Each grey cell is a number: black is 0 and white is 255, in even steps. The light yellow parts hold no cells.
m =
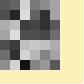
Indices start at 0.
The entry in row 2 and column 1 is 191
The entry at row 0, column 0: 88
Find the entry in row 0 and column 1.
99
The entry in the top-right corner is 163
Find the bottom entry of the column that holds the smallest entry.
18
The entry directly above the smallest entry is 211
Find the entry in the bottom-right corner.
88
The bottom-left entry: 141
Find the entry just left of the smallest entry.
211
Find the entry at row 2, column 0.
173

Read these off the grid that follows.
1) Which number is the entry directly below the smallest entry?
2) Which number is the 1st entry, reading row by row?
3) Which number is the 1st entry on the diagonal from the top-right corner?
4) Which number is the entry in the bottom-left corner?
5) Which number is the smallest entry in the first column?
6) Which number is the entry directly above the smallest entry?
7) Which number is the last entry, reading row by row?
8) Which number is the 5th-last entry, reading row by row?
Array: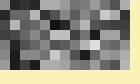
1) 190
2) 144
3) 172
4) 154
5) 39
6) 82
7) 181
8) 115
